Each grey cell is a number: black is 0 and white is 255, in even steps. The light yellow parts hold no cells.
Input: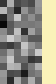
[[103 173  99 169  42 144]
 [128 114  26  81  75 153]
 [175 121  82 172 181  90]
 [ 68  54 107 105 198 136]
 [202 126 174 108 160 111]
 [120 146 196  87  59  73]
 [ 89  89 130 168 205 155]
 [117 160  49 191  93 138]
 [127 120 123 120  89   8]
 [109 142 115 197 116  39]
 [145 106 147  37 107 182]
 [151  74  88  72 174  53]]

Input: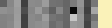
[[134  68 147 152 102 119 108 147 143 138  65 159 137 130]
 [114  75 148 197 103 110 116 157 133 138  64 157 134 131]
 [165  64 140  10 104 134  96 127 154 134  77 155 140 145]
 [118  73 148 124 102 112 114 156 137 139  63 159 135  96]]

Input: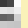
[[196 198 201]
 [207 106  98]
 [238 224 229]
 [251  71  58]]

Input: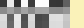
[[196 220 219  81  75 213  84 229 104 215]
 [200 224 223  78  72 218  80 232  98 220]
 [150 138 139 166 165 141 164 136 161 139]
 [ 96  54  55 252 253  59 248  48 234  57]]

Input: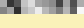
[[247  96 181 124 158 184 236 202 182  47 161 131]
 [172  79 163  68 139 152 164 220 196  86  53 172]]

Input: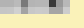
[[204 165 165 201 202 199 163 208 198 197]
 [184 153  57 182 182 180 121 186 179 179]]

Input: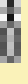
[[160 100 166]
 [ 96 187  88]
 [ 91 193  83]
 [105 178  98]
 [ 89 194  81]
 [156 103 162]
 [247  22 248]
 [161  98 168]
 [211  41 223]]

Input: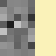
[[130 124 130 137 134]
 [ 70 125  98 142 148]
 [163 121 102 124 113]
 [150 105 105 115 193]
 [ 97 153 196  29  94]
 [ 52 128  83 134 169]
 [104 140 146 130 153]
 [109 132 135 134  93]]

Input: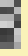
[[163 100 101]
 [190  72  66]
 [199  62  56]
 [ 67 202 209]
 [ 93 175 176]
 [185  77  73]
 [ 80 188 190]]
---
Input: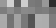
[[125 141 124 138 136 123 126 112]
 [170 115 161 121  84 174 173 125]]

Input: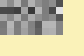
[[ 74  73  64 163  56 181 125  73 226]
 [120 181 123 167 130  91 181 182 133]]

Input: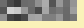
[[ 85 211 201 152 106  75 166 110 120 106 158]]

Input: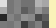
[[168 118 132  93 112 150 123]
 [122 118 134  63 104 127  73]]

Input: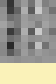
[[145  59  99 174  92 201 147 115]
 [162 139 121 158 153 129 162 148]
 [148 109 121 158 142 146 153 145]
 [136  89 121 156 135 156 147 142]]

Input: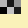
[[  2 194  27]]

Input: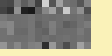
[[ 67  50 145  32  25  94 134 161 101 202 117 144  79]
 [130 135 110 111 117  97 108 126 110  94 101 114 123]
 [113 112 110 111 117 104 111 106 110 113 109 114 109]]
